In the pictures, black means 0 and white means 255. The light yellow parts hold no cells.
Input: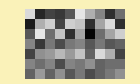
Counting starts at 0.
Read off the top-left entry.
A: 218
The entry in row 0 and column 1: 38
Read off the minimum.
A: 4
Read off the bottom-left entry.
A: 99
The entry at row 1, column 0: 27
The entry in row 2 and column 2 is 110
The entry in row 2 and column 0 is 87
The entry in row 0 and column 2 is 67
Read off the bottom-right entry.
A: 144
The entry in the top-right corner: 110
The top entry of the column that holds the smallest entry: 175
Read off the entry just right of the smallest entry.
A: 110
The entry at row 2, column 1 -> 230
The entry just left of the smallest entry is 164
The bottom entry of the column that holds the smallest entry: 76

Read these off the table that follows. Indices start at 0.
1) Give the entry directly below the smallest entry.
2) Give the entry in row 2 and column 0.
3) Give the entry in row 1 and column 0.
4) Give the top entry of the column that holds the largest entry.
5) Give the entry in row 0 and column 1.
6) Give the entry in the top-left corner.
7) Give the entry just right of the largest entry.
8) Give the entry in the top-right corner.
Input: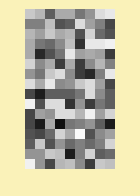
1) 211
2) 182
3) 128
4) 118
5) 182
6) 200
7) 82
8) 232

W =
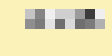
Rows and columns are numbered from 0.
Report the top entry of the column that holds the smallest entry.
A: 60
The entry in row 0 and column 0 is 196
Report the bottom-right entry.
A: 176
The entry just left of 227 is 123

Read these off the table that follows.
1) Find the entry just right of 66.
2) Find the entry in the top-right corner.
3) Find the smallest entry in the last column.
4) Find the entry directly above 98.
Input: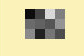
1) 216
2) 127
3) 77
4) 66

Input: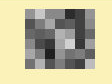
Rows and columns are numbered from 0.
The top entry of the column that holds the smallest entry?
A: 137
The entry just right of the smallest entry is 148
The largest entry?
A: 208
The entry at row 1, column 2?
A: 167
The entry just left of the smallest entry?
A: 125
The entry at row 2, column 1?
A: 94
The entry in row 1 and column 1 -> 125
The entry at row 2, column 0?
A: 104
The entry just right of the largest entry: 56
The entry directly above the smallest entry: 56
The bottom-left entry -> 114
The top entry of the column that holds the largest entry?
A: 44
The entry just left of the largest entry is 167
